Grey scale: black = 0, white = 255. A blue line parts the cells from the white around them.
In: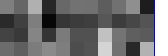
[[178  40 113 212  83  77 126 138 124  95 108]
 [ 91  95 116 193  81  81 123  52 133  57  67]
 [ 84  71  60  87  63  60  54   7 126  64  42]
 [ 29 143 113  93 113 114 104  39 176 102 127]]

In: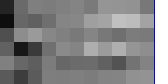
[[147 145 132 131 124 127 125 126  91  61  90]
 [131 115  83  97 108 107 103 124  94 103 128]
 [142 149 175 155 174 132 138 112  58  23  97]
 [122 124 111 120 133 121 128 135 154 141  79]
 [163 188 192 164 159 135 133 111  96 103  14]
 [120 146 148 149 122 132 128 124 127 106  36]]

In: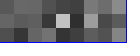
[[133  82  93  63  52 115 101  54  79]
 [ 91  73 157  47 194  56  95  91 101]
 [139 109 121  64  68  81 103 104  88]]

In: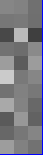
[[114 129 157]
 [133 119 103]
 [ 98 152  90]
 [104 131 169]
 [120 129 114]
 [134 121 203]
 [156  92 157]
 [138 109 114]
 [ 63 186  72]
 [111 121 119]
 [112 130 134]]

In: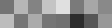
[[152  86  44 112 117 171 118 189]
 [137 167 122 224 196 131 182 116]]

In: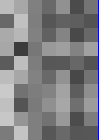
[[ 87  86 105  87 127 196 123]
 [125  76 153 114 127 149 199]
 [156 111 167 144 122  84 192]
 [143  93 163 131 125 114 202]
 [115  72 146 105 130 167 188]
 [ 83 103  88  87 125 190  91]
 [161 131 159 153 119  60 167]
 [104  73 132  97 129 183 170]
 [ 83  94  97  86 126 193 104]
 [116  75 145 105 128 167 188]]

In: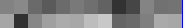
[[167 170 127 106 101 200 189 167 171 160 135  49 166]
 [115 113 132  70  50  98 111 121 107  90 106 137 130]]

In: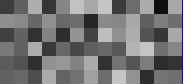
[[112 117  45 147 196 109 160 113  99 170  78 104  98]
 [ 52  44 125  85 116  49 171 131 151 145  47  82  92]
 [134 111 196 179  88 104  95  72 104  58 172  98 122]
 [169  53  84 173 144 190  66 148  45 131  49  98  65]
 [110 125  95 168 135 138  39 110 104 144 103 137 143]
 [168  15 171 108  59 197 168 194 133  54 174  96  61]]
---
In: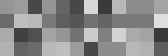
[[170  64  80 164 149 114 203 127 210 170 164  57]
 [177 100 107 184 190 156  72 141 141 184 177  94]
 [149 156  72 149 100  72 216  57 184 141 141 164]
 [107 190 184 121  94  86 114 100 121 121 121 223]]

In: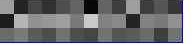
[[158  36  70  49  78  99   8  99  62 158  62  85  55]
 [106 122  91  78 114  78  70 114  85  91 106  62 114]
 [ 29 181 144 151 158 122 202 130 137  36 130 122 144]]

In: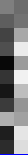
[[127 108]
 [ 94 114]
 [ 59 149]
 [  8 155]
 [176 161]
 [ 67 168]
 [ 22 189]
 [ 44 221]
 [ 30 229]
 [ 79 235]
 [ 52 241]]

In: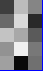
[[160  10 112]
 [195 168  90]
 [ 62 188 133]
 [105 218  41]
 [146 240 120]]

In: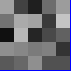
[[163  66  31 109 156]
 [ 89 103 143  81  81]
 [143 135 123 129  51]
 [115 170 163  58 196]
 [ 16 183  37  73  97]]

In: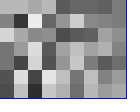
[[131  54 236 102 149 205 137 131 124]
 [117  69 213  82 149 199 124  90 110]
 [117 155 220  90 162 191 162 176 131]
 [213 169 137 143  76  90  96 162 143]
 [184 184 169 184  90 102 102  96 124]
 [ 76 191  46 199 176 110 184 155 169]
 [ 82 220  69 228 191 117 191 131 155]]

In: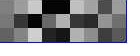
[[120  54   5 104 177  54  42 148 112]
 [ 98 133 206  35  21 177 141  62  90]
 [127 156 200   5   5 192 163  76 156]]

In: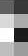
[[254  27]
 [ 96  56]
 [190 155]
 [217 171]]

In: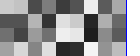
[[112  68 155 112 238 231  30 139  91]
 [ 83  83 181  52 223 203  38 175 104]
 [203 195  75 125  60  83 238  91 169]
 [162 215 133 223  38  46 244 147 189]]
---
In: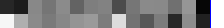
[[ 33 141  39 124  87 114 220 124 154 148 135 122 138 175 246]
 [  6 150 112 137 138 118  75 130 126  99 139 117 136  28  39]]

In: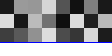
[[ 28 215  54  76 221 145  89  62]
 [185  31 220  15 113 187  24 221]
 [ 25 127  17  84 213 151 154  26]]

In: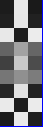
[[ 31 233  27]
 [235  29 234]
 [ 34 225  38]
 [124 144 118]
 [ 76 200  64]
 [102 162 100]
 [236  30 232]
 [ 33 231  32]
 [ 26 232  28]]

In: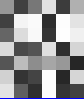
[[ 65  52 252  47  95 227]
 [214  39 252  68  52 209]
 [ 38 152 166 141 188  85]
 [213  46 223  84  74 219]
 [240 254  53 249 220 101]
 [227 253  46 250 244  64]
 [176  60 226 119  64 151]]

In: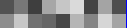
[[164 214 132 181  70 102 113 199 141]
 [ 78 164  67 218 198 167  62 120  82]]

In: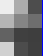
[[ 63  76 209]
 [ 62  64  98]
 [110 133 181]
 [ 77 172 237]]
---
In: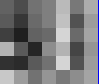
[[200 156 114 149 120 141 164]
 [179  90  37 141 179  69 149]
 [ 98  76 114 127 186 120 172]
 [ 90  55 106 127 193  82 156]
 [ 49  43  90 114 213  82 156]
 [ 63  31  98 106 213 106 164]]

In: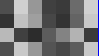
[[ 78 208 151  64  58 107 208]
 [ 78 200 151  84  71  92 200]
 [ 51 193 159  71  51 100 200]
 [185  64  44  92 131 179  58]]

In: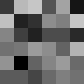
[[ 57 185 198  84 163  21]
 [113 119 155 141  99 179]
 [ 91  91  69 106 127 113]
 [133  63  33  76  76  41]
 [192  33  49 141 127 198]
 [147   1  99 133 155 106]]

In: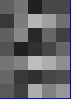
[[ 96 136  40 103  63]
 [117 130 189 173 143]
 [ 56 124 181 159 111]
 [ 96 117  32  71  71]
 [ 89  63 173 130 151]
 [103  56  48  71  77]
 [ 83  32  48  71 103]]

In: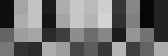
[[ 14 173 194  21 165 200 181 212  49 128   7  34]
 [ 14 165 194  28 173 200 187 206  55 134   7  34]
 [100 157 165  42  62 141 108 134  28 149 114  34]
 [120  49  42 173 157  70  92  55 181  62 100 173]]

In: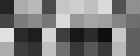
[[ 37 172 185  75 198 206 191 218  81 144]
 [ 69 124 138 118 218 151 165 159 132 111]
 [172  62  50 191 111  56  88  56 185  95]
 [225  43  30 212  62  23  43  15 198  95]]

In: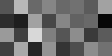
[[ 85 184 105 134 105 113  91 162]
 [ 64 169  37 147  52  78 141 113]
 [154  64 216 127  85 141  58  91]
 [ 45  30 162  71 134  98 105   7]]
